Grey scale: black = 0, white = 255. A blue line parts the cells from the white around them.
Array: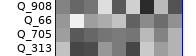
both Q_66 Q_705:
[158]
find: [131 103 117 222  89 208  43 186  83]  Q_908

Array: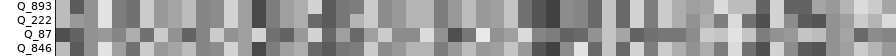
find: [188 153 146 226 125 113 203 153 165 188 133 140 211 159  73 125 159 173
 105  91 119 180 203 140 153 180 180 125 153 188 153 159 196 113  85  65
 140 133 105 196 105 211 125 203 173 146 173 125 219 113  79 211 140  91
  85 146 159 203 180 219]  Q_222
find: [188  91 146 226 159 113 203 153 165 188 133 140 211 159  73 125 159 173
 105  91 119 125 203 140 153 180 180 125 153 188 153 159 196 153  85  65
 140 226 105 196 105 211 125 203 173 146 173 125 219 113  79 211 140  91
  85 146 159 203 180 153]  Q_846
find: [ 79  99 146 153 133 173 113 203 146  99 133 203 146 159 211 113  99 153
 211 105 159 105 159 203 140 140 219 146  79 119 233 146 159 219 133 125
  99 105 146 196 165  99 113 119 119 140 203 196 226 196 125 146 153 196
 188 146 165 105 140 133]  Q_87
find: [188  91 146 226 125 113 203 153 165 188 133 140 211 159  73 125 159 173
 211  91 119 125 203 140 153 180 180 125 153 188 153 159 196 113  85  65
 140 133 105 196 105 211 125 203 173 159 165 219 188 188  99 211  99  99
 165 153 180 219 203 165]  Q_893

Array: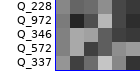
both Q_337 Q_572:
[64]
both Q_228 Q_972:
[71]
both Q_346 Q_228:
[57]
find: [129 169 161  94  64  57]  Q_346
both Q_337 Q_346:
[64]
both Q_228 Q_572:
[142]

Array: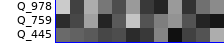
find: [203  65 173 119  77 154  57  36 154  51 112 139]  Q_978
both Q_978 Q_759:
[36]
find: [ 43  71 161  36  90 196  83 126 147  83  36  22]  Q_759

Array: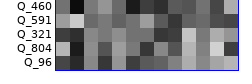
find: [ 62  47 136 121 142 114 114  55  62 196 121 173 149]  Q_321
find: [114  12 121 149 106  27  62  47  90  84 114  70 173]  Q_460
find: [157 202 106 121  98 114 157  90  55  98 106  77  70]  Q_591
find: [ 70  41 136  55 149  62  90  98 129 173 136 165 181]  Q_96
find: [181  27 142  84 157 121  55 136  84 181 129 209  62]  Q_804

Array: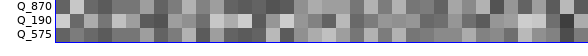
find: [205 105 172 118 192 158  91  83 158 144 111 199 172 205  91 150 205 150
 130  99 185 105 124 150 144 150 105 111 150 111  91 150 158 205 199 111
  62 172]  Q_190
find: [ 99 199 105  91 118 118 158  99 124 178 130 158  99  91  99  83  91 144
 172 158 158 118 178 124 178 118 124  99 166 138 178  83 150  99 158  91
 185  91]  Q_870
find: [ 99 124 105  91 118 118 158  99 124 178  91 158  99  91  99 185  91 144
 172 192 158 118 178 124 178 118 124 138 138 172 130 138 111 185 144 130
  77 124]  Q_575

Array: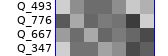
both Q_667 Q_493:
[109]
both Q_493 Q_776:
[207]
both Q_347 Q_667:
[74]
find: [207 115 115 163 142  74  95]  Q_347
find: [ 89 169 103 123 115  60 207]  Q_776

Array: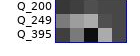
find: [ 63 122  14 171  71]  Q_395
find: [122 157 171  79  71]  Q_249

